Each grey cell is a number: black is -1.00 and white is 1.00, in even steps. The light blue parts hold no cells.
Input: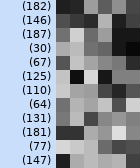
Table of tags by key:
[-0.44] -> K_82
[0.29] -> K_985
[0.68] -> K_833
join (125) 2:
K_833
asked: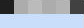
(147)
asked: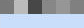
(131)
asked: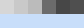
(77)
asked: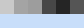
(110)

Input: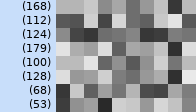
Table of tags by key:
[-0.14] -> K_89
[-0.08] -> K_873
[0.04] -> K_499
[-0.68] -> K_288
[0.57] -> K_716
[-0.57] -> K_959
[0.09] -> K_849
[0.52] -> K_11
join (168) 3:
K_849
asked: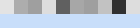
(179)

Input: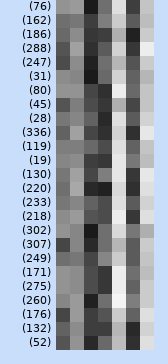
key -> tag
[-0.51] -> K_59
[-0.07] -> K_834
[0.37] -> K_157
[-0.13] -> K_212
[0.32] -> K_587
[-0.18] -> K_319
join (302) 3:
K_212
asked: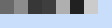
(186)
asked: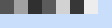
(288)
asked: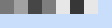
(130)
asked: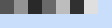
(52)

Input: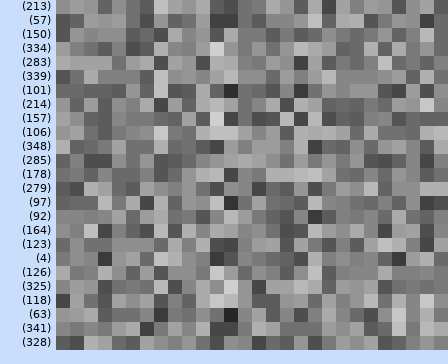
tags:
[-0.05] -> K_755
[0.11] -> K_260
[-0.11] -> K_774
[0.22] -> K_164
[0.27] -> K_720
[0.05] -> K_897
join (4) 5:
K_720
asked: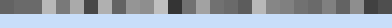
(97)
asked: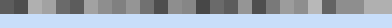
(279)
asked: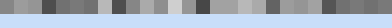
(325)
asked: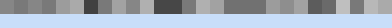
(341)

